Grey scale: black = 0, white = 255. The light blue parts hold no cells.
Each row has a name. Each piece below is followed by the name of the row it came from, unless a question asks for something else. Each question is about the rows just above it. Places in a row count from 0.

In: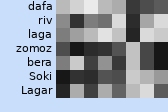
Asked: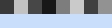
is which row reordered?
bera
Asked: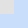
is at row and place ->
laga, 3
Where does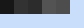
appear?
Soki
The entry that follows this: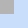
[153]

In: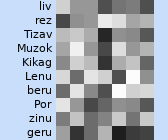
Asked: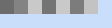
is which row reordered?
zinu
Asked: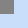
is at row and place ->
zinu, 3
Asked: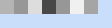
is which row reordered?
Muzok
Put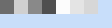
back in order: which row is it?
beru
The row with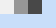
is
Muzok
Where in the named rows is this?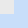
rez, 3

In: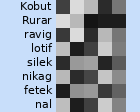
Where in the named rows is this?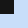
Rurar, 2
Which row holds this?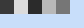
ravig
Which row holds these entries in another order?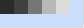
Kobut
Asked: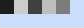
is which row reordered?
lotif
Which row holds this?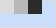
Kobut
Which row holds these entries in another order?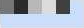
Kobut
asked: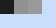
fetek

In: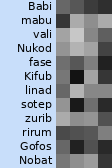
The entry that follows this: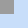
[54]
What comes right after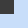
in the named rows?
[47]
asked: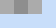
mabu

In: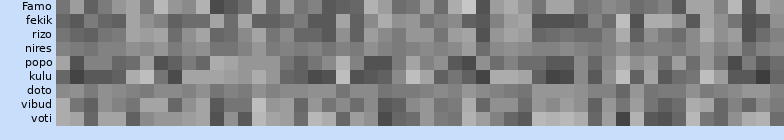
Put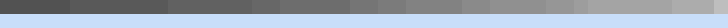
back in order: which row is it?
fekik
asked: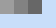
voti

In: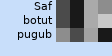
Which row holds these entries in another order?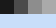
Saf
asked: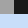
pugub

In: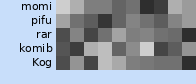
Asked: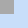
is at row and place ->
Kog, 4
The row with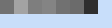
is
rar
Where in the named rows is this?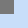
Kog, 6
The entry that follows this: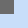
[46]
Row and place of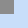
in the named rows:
komib, 5

